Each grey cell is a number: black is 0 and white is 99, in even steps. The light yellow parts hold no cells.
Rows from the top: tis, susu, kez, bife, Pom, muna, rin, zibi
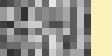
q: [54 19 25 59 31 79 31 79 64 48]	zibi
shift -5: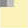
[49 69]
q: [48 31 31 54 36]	bife
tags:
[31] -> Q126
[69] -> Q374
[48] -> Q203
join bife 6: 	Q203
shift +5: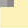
[69 59]
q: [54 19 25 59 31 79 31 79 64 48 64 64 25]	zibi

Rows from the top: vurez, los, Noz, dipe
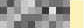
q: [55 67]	Noz
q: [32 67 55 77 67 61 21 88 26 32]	los
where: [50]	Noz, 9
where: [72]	dipe, 9
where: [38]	dipe, 2

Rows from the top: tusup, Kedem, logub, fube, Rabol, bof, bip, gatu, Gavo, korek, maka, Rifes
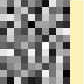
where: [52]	korek, 1
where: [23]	fube, 8
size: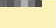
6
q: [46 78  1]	maka
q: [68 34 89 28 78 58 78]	logub

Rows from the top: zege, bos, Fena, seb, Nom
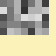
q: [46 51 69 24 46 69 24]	zege
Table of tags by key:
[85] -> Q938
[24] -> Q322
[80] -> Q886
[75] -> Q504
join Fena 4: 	Q886
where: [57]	Nom, 3
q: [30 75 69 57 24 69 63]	Nom
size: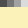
4
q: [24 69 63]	Nom

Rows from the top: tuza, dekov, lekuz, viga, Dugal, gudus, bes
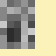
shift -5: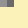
[52 36]
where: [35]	viga, 1
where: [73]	gudus, 3
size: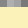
4
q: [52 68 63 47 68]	dekov
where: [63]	dekov, 2

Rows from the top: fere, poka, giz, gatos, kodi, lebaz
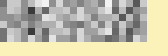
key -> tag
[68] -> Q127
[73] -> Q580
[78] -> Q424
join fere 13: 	Q127
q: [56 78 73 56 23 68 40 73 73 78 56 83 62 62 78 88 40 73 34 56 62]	poka

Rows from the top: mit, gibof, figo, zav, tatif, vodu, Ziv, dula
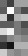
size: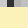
4
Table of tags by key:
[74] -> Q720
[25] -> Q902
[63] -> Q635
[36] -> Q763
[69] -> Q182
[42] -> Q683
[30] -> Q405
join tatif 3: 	Q683

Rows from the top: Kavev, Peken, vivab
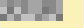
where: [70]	vivab, 1
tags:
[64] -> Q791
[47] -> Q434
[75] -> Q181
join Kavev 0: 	Q791
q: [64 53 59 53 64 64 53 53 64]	Kavev
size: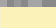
8
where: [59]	Kavev, 2
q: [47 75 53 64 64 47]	Peken
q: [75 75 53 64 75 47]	vivab

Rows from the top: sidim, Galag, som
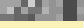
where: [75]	Galag, 1
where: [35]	som, 4
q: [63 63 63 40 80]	sidim
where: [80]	sidim, 4
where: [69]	Galag, 6

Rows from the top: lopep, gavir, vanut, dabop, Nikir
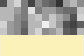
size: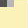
2
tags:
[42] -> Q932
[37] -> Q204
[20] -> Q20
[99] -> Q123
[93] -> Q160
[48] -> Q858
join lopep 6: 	Q932
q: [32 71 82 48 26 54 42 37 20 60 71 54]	lopep
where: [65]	vanut, 8

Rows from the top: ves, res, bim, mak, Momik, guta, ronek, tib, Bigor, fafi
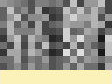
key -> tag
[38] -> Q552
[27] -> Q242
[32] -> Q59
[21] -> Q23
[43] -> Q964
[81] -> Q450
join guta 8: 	Q23
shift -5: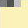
[44 27 70]
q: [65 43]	fafi
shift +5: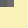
[43 48]
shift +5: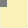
[54]
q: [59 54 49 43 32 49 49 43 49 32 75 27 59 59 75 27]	ves

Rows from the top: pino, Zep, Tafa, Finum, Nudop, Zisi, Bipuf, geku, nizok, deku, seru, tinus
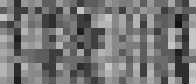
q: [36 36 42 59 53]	pino
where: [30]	Zisi, 10
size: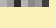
7
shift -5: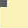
[31]

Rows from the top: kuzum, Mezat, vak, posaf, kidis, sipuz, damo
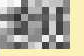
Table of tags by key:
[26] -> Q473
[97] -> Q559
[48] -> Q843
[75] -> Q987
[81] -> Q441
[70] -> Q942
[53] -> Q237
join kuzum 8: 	Q987
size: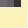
3
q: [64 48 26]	Mezat
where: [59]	kidis, 4
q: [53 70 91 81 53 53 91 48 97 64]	sipuz

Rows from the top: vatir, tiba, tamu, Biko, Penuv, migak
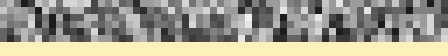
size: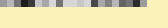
21
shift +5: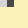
[88 33]
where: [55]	tamu, 0

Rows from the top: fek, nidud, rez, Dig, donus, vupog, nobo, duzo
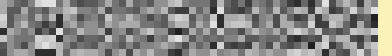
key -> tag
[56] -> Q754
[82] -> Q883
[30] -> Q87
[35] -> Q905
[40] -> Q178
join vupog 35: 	Q905
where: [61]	duzo, 33
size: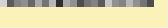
22
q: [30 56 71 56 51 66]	donus
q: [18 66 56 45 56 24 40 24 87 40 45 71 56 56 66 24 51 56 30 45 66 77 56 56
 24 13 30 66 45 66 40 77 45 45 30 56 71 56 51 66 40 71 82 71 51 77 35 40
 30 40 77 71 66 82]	donus
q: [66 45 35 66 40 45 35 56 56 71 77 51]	fek
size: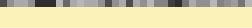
36

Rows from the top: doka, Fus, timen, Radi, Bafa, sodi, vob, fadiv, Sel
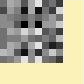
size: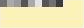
9
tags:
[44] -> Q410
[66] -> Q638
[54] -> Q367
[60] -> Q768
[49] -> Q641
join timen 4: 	Q641
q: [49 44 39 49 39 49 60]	timen
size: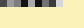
9

